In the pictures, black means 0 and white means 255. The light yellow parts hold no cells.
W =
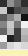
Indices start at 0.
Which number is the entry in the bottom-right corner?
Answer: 214
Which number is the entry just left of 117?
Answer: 200
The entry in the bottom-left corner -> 157
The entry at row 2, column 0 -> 87
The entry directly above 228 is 61
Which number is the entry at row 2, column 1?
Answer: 133
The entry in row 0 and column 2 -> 101

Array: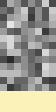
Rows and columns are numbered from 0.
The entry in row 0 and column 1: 171
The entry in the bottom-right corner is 101
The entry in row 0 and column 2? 142
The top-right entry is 74
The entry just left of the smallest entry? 74
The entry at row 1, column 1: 86
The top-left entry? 74
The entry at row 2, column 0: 74
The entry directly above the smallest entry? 187
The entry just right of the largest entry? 187
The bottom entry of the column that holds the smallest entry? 59
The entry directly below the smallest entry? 126
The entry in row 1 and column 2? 156
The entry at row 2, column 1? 156
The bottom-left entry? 171

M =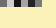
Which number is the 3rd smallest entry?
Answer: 110
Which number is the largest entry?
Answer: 207
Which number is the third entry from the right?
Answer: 164

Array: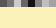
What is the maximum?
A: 203
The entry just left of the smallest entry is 102

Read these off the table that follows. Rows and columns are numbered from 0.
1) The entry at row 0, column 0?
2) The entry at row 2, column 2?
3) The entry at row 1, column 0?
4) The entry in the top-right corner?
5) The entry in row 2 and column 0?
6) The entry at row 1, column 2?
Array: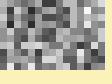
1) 187
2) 159
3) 172
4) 217
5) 203
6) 203

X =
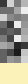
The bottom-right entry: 210
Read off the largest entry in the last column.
237
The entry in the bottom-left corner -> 98
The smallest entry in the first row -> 55
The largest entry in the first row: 210
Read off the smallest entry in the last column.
55
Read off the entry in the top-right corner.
180
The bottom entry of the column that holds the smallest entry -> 138
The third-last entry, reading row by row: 150
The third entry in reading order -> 123
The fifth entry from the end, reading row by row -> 196

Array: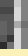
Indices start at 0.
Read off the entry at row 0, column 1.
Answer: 87
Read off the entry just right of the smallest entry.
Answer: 113
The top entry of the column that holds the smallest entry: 87
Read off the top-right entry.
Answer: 129
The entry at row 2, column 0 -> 87
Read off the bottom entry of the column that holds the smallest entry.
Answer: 43
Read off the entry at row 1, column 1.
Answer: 71
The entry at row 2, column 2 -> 216

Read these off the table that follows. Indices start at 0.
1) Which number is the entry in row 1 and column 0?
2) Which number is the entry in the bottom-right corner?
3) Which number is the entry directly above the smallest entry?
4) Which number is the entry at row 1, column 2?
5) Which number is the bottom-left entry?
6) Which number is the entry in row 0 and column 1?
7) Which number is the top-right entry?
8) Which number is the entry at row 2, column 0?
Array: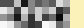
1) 233
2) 149
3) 50
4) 65
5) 247
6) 80
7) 180
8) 149

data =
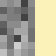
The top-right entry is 139
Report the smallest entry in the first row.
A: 66
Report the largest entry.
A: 206
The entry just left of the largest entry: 113
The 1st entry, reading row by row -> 153
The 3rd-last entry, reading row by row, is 179
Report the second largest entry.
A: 192
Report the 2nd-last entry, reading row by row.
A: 153
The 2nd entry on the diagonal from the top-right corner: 97
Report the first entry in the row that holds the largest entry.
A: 153
